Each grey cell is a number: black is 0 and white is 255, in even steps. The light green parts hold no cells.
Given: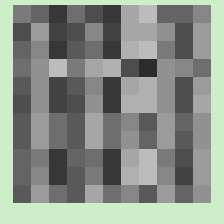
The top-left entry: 122
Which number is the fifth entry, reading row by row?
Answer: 77
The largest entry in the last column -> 166
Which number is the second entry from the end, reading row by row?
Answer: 100
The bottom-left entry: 89
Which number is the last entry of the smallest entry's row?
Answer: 110
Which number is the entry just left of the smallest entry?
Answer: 77
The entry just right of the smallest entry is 145
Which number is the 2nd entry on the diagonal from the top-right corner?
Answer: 77
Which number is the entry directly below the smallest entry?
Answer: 176
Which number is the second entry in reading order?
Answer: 100
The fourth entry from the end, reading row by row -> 89
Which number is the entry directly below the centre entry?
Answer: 110
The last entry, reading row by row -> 145
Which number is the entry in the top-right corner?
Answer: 134
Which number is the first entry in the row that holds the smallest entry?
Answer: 110
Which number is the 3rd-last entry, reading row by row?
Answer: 155
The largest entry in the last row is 166
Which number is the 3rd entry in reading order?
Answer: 55
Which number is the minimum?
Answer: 44
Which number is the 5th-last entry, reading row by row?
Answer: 134
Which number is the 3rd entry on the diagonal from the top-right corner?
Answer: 122

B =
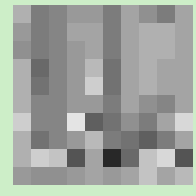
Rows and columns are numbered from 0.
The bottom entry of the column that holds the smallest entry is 153
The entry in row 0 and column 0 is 176
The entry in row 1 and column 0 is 153
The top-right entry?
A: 164
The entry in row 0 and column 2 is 133
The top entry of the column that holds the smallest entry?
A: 124
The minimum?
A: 40
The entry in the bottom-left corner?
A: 153
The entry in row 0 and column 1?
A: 124
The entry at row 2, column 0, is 144
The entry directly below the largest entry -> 153
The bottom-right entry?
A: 185
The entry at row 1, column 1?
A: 124
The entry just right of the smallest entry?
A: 105
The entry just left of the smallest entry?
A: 164
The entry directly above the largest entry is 153
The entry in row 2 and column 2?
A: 133

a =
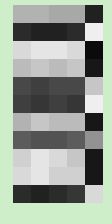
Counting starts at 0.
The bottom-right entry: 217
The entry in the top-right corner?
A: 33
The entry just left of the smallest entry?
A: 217
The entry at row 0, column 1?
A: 178
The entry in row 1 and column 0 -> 43
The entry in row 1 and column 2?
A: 33
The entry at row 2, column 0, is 217
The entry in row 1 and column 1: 33
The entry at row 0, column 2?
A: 168
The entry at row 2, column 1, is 229
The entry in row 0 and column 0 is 178
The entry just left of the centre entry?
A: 54
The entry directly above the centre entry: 72

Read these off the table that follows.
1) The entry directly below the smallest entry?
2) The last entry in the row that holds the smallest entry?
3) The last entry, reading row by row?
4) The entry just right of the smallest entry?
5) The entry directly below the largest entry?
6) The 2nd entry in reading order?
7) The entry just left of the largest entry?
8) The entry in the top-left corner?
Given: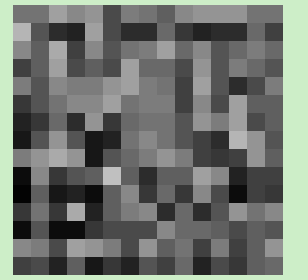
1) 55
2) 55
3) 105
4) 95
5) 95
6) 115
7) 95
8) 115

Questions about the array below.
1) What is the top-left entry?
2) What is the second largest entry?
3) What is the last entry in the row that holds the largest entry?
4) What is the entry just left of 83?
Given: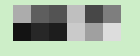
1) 172
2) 202
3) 221
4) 94
